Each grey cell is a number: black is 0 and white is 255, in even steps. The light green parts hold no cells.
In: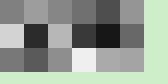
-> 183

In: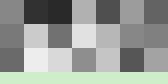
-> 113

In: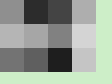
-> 129

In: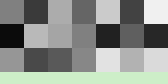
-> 165

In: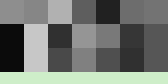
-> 48

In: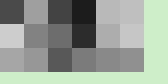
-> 109

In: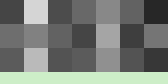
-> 98
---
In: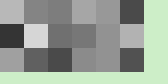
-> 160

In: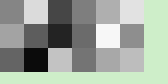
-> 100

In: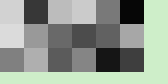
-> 128

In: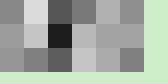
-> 150

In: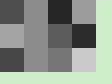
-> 71

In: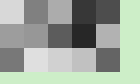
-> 120

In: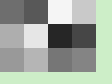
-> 153
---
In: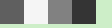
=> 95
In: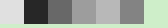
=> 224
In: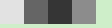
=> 226
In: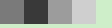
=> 122
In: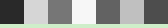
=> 41
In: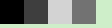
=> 0
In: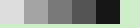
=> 221
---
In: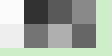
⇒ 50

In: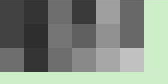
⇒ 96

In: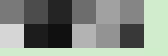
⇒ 109

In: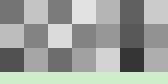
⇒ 151

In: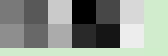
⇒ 0

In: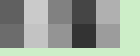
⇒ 129

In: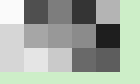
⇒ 152

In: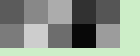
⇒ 172

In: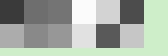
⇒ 251

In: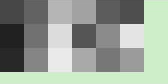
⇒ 85
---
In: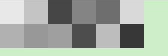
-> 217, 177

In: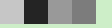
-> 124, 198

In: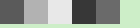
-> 106, 90

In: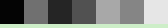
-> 230, 4

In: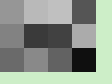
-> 85, 106

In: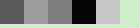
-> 198, 90

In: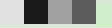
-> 93, 226

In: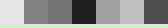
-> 80, 230

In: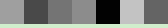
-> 98, 159
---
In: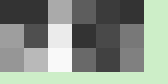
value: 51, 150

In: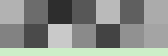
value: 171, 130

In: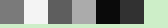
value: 49, 122

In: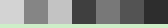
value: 45, 211

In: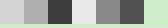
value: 81, 213

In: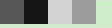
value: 155, 85

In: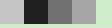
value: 165, 198

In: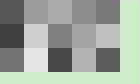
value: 120, 114
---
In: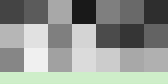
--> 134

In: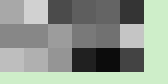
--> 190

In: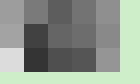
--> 220

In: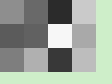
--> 126

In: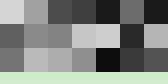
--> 116

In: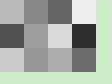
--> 204

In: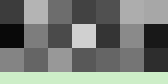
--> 132

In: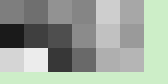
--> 213
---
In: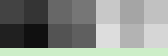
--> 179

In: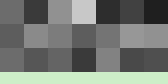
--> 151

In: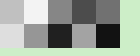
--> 163

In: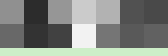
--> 89

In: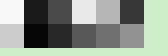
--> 112

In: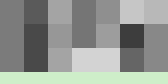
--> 60
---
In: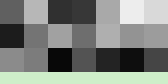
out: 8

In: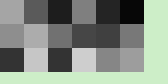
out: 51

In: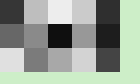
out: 168

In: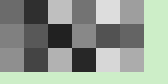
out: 178

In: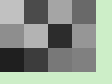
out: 120

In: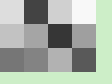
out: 178

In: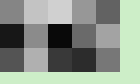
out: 57

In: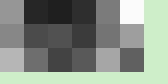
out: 67

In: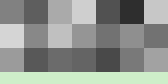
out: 107
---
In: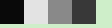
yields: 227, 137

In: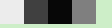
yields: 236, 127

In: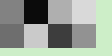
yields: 217, 202

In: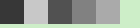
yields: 200, 170

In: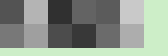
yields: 201, 180

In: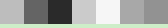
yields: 246, 203

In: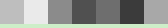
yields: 234, 190

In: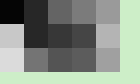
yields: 219, 200

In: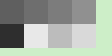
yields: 232, 217
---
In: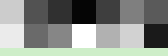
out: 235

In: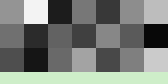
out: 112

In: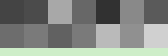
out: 109

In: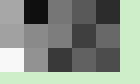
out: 161

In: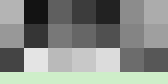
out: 152

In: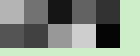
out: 84
